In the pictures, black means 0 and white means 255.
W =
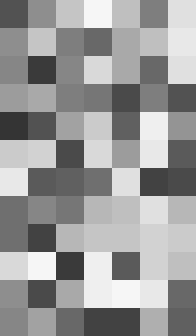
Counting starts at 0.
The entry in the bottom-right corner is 96
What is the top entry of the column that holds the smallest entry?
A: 82
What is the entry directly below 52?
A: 203
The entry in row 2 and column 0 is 134
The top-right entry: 224
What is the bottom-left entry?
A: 134
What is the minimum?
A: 52
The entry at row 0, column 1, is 142
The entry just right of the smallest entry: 82
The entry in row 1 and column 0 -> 142
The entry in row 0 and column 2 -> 197

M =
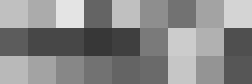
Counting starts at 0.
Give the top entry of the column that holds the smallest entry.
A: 100
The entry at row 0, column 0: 192
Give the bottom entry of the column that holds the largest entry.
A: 135
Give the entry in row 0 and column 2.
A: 228
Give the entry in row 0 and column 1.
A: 171
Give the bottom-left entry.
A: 185
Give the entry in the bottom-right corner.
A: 86
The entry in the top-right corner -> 212

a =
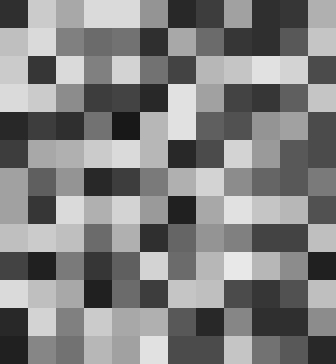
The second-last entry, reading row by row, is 88
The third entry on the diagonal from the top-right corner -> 225
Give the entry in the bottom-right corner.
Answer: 40
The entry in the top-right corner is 176
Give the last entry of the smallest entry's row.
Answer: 75
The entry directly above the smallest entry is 67
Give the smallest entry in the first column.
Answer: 32
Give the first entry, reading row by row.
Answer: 47
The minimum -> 24
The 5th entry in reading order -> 218
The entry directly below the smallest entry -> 218
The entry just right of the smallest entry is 183
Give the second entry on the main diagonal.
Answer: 218
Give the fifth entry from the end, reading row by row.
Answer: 75
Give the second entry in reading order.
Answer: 203
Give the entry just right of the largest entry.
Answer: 183
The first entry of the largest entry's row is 67
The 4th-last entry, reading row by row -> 197
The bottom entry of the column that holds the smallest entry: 161
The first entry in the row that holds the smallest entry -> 40
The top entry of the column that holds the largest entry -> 161
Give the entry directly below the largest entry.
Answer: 75

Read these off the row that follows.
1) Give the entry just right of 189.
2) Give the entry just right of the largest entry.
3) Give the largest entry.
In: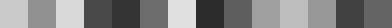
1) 152
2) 44
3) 224

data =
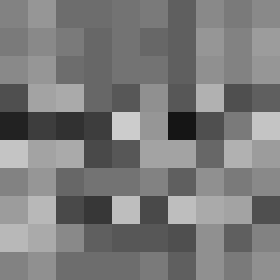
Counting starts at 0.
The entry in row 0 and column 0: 130
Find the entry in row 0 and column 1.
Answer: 150
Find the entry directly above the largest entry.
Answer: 87
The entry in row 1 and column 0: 122
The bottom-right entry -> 144
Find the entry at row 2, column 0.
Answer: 137
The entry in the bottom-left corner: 130
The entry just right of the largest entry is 150
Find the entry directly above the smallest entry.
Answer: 87
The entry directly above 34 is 79
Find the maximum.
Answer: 204
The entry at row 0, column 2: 109
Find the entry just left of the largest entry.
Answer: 61
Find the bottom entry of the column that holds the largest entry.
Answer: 109
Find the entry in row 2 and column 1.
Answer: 150
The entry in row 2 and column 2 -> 109
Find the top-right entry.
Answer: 137
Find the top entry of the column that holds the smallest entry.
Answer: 95
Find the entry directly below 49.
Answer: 170
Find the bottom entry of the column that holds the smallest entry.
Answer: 95
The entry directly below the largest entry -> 87

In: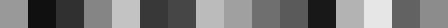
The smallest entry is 16
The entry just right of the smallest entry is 48
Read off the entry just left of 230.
179

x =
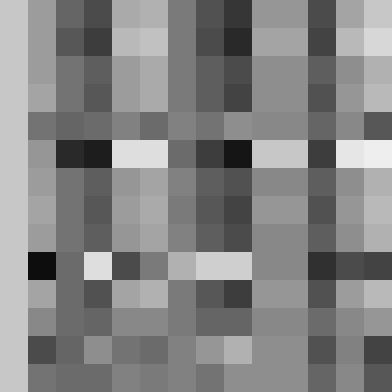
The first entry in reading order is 199
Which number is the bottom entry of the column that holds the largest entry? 87
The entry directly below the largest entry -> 177
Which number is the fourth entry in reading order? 75
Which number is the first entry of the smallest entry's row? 199
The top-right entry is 199
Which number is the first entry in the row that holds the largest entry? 199
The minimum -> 13
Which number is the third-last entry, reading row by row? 101
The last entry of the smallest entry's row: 67
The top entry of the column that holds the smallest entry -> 156
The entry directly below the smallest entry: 164
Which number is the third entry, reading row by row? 101
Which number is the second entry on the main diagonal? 156
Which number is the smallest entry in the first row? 54
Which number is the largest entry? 238
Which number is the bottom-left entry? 199
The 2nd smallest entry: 21
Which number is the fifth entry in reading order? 170
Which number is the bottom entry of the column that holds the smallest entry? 115
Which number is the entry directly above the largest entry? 87

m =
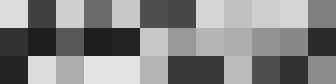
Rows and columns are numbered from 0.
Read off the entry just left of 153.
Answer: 200
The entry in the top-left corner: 220
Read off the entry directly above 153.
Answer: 72
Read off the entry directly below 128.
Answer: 43
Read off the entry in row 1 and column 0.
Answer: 50
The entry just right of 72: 213
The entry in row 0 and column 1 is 65
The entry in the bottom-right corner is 141
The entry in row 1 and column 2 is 87
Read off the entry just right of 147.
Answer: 135
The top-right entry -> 128
